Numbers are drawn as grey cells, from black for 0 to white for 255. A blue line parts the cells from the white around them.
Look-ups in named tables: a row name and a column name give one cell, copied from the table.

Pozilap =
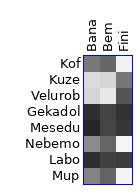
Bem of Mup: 99
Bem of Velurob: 232
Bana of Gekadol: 47
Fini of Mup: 244
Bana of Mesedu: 38
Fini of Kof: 242
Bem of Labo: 65
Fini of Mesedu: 54
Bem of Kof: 102
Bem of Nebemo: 102
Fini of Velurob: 84

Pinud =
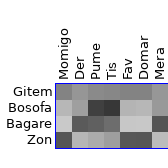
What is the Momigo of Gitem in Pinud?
131
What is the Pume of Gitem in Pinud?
138
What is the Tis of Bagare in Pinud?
109
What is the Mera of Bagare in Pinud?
84
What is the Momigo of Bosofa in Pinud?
183
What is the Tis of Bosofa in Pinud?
55
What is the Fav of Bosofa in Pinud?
180
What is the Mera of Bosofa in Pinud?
153
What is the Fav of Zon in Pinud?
87
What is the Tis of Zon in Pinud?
158
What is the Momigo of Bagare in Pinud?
201
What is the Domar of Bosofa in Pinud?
183
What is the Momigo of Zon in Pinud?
85
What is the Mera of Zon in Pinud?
188
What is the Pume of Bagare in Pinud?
96

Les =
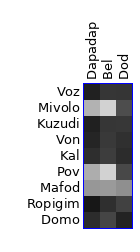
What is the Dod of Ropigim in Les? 65
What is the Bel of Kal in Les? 61
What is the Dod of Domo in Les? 35
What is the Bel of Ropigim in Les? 47
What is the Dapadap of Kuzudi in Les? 32
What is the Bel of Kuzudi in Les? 54
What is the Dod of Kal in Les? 44
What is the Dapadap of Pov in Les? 173
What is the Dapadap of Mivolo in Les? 178
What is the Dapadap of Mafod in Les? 151
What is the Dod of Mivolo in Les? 77
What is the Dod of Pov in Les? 72
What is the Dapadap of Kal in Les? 46
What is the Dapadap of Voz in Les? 33
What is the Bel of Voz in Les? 54
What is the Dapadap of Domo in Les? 44
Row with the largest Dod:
Mafod

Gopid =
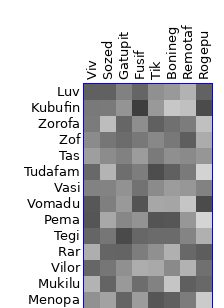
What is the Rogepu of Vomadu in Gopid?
75
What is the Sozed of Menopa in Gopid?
162
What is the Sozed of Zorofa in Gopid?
189
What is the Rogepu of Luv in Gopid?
98
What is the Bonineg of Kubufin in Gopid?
199
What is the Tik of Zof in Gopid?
136
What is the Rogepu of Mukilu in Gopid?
104
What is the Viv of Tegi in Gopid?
101
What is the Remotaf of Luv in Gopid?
178
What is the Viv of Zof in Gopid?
139
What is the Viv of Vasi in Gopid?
130
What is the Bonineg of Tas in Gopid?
143
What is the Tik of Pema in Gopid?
84
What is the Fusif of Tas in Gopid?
156
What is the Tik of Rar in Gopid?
144
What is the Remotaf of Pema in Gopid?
151
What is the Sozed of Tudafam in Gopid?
180
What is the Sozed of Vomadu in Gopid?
127

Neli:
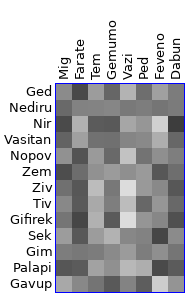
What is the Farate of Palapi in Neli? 91
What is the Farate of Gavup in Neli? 136
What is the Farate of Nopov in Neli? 83
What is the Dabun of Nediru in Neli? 123
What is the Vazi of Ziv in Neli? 220
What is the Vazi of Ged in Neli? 179
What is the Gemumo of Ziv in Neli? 120
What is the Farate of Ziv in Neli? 87
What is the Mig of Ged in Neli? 139
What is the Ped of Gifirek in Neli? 149
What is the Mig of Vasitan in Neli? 99
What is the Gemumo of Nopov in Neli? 105
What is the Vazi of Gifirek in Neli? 220
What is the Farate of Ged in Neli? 73
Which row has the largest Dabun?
Gavup

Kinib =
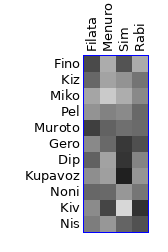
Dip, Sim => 52
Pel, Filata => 147
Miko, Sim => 173
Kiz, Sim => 147
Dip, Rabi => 132
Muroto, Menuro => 98
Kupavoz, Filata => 142
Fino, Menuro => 172
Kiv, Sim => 215
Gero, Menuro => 105
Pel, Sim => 138
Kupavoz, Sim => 32
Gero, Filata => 137
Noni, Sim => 151
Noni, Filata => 103
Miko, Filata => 165
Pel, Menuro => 130

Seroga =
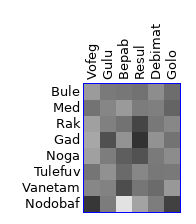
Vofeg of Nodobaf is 55
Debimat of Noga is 122
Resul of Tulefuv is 135
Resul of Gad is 50
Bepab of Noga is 94
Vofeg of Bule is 155
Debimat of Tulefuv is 120
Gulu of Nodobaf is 124
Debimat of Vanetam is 107
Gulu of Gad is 80

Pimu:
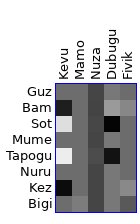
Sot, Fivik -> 108
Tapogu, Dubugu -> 18
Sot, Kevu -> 222
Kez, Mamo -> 109
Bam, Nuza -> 68
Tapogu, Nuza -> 76
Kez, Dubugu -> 120
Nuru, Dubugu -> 120
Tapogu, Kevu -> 237
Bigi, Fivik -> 89
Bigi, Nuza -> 69
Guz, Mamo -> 109
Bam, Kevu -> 30
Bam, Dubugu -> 154
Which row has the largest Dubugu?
Bam

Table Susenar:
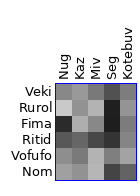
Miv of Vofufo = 179
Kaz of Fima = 174
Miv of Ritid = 72
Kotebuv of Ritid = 133
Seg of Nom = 68
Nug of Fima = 43
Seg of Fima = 30
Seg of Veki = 81
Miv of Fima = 136
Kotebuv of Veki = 125
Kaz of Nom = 146
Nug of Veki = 136
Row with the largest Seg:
Vofufo

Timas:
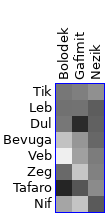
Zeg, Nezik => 129
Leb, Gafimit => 114
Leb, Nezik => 93
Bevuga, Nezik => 103
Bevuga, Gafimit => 150
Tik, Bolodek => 119
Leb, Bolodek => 113
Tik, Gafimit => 127
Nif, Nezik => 90
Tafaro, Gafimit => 86
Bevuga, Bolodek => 194
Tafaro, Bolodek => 37
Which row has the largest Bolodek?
Veb

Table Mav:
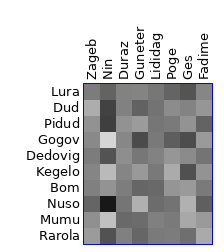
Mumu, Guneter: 108
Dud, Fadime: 150
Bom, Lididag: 105
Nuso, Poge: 115
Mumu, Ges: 168
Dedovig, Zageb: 124
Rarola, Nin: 82
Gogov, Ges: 77
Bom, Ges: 154
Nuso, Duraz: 117
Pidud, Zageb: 146
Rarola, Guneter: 102
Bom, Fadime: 122
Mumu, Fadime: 154
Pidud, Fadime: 99

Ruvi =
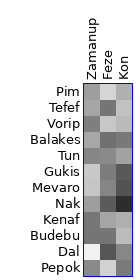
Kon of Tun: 161
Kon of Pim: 176
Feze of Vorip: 199
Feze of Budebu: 117
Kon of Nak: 45
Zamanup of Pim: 157
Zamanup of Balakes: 167
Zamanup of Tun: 134
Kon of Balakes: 121
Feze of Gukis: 124
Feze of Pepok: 209
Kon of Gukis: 89
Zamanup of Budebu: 117
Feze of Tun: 138

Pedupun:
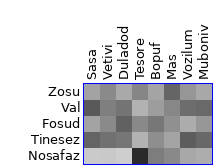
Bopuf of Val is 157
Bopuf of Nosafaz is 125
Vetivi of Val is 127
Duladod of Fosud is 97
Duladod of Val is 116
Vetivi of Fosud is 138
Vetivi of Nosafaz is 201
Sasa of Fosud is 163
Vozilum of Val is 109
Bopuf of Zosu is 164

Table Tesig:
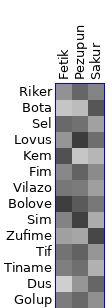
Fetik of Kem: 81
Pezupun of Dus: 150
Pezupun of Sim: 64
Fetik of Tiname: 127
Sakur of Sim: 172
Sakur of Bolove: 120
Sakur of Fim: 139
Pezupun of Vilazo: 123

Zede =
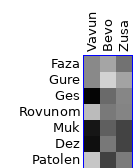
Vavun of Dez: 15
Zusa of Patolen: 123
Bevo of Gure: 210
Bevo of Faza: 165
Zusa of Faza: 114
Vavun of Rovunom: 187
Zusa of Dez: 67
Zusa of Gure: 163
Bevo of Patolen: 65
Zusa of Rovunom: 132
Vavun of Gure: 137

